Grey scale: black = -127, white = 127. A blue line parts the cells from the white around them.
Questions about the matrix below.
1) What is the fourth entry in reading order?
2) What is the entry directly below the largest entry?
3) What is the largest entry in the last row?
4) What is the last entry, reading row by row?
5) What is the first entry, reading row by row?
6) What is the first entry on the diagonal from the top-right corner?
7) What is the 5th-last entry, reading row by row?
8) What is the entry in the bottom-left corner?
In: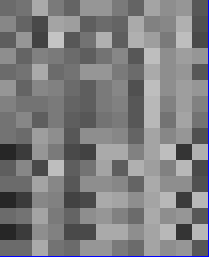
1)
-5
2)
-5
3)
42
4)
-40
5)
-20
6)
-40
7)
-20
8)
-20

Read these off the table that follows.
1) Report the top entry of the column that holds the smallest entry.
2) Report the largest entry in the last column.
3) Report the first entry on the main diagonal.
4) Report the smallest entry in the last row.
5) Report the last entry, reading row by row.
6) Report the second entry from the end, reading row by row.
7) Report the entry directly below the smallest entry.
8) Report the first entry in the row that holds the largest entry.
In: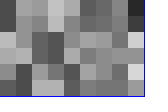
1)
-87
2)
87
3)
-51
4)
-51
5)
27
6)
-10
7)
-67
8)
12

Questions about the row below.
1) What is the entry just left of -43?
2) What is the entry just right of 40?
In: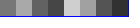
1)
33
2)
-29

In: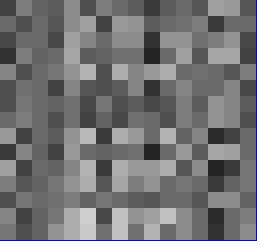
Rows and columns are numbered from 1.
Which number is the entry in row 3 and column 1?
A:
-55
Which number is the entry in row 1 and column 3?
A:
-28
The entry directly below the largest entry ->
73
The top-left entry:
-61
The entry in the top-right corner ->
-41
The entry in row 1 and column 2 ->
-2
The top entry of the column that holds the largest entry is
-48
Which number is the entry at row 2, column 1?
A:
-21
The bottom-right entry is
12
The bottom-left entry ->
-9
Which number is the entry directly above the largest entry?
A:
-28
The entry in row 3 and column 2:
-21
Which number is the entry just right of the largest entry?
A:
-55
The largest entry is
79

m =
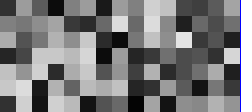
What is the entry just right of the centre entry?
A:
-90
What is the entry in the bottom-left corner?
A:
-78
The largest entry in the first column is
72
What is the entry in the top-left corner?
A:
-78
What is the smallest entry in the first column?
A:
-90
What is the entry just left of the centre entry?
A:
-115
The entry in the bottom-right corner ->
20
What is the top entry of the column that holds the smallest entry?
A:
0
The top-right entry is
36
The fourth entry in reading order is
-115
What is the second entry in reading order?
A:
28
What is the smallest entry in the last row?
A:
-123
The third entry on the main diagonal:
-8
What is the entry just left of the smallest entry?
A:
-22
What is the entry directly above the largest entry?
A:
-96
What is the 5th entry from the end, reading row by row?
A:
-108
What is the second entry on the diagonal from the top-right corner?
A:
-51
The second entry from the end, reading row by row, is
50
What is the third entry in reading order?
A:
-36
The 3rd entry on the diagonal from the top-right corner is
-70
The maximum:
100
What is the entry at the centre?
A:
28
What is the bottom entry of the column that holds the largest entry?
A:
14

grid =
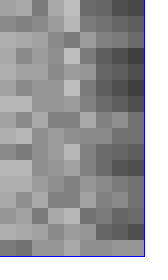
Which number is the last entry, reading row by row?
22
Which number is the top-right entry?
-55
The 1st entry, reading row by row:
34
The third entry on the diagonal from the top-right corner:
1
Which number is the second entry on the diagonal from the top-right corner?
-25
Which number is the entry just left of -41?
-19
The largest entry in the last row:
41
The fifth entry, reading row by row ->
62
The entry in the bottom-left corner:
-5

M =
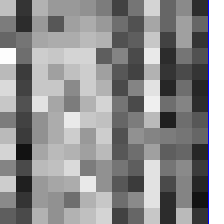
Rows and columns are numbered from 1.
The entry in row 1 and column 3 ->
50
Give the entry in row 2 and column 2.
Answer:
-83
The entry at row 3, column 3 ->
38
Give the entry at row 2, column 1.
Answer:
-3
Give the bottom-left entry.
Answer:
-33
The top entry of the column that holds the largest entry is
64
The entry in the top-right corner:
-83
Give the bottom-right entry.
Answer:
-75
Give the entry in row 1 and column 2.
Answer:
-75
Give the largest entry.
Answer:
125
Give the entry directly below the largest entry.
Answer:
58

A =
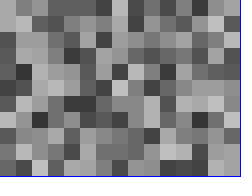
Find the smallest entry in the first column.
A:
-61
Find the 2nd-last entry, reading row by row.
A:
49
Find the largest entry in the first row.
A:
55
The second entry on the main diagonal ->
55
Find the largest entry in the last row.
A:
63
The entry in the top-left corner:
41
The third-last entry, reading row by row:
-61
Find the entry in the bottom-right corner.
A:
35
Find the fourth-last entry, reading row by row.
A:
-53
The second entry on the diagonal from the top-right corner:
63
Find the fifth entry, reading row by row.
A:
-32
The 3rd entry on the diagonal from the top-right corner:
-24
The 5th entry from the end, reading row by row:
-61
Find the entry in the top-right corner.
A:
35
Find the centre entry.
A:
63
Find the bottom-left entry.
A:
-24
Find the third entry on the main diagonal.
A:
28
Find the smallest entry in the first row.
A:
-68

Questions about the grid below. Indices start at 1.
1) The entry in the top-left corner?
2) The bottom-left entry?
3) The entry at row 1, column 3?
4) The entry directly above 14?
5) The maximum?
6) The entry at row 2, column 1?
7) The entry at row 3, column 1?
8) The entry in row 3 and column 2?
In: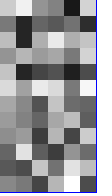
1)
76
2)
8
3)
20
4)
27
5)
127
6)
-6
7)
61
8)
-90

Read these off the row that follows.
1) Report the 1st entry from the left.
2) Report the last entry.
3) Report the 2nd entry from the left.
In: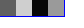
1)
-31
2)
26
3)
79
